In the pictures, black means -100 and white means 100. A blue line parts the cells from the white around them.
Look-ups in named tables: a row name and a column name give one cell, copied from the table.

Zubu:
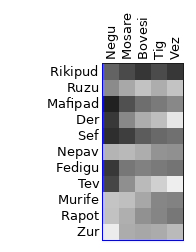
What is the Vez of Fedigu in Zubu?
-9
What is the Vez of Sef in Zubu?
-12
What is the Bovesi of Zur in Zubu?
31
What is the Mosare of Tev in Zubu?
12
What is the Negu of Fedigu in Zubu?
-56
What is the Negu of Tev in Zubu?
-45
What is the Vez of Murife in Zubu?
2
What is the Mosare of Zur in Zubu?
35

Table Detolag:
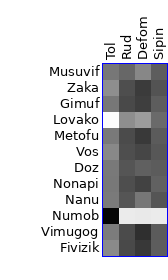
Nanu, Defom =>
-7
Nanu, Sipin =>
-33
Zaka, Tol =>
11
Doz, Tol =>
-5
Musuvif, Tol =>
-7
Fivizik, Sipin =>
-27
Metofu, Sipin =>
-29
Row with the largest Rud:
Numob

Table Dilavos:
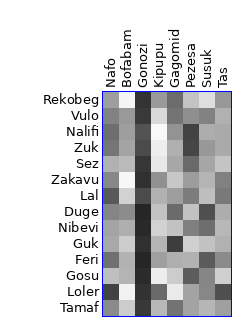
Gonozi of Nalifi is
-35
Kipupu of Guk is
42
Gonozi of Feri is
-70
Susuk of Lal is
49
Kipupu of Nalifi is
95
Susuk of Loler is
6
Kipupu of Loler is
-17
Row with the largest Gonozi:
Nalifi

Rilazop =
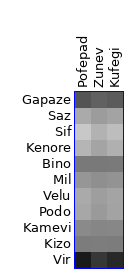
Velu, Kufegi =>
29
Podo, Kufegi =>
28
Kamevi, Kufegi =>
6
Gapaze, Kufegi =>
-29
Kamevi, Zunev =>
5
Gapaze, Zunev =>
-24
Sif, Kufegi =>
48
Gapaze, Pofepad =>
-34
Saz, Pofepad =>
33
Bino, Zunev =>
-5
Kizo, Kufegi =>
-3
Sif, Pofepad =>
57
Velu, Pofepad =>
33
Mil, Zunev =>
12
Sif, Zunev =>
40
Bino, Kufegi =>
-4
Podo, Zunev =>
21
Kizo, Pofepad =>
-3
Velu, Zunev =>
24

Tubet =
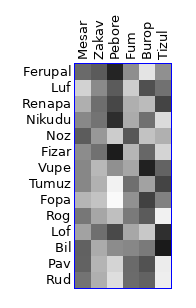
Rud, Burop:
-23
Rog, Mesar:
-7
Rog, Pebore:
50
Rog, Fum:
-4
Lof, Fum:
31
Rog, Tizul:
89
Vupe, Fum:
30
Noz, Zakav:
19
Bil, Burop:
-4
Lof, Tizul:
-63
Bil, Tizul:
-80
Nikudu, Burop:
-12
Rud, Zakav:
37
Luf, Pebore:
-29
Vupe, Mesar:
6
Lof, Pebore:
-43

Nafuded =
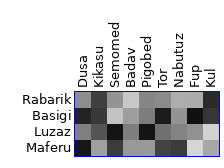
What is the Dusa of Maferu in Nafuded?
-82
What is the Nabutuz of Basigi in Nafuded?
16
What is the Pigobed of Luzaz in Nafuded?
-84
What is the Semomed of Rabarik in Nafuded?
16
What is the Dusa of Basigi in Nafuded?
-72
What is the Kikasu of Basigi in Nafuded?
-55
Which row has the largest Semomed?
Basigi

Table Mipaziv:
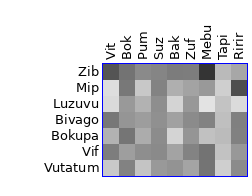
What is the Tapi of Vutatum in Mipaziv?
62
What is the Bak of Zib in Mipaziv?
-3
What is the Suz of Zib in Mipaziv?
4
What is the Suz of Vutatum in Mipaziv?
20
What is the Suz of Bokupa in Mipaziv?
10
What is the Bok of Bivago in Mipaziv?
17
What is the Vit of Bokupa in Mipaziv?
40
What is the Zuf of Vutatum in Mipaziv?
29
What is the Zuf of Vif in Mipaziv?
3
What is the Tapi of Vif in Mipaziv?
52
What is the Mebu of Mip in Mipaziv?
20
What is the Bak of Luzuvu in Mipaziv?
66
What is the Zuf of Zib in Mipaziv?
-2
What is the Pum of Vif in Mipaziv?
11
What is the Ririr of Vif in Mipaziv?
19
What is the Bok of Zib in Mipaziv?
-10
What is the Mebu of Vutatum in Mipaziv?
-9
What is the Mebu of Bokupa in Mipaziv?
51

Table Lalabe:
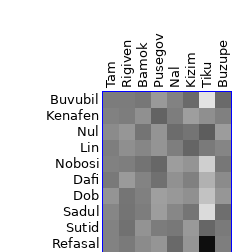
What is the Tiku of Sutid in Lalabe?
-20
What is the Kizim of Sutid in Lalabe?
20
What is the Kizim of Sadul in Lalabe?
-8
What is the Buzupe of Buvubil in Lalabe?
-17
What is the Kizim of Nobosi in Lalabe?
16
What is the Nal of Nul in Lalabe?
-15
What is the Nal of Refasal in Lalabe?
-18
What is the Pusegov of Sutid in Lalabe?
-3
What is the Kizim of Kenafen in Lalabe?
24
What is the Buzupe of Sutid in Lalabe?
-4
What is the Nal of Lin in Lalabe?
-1

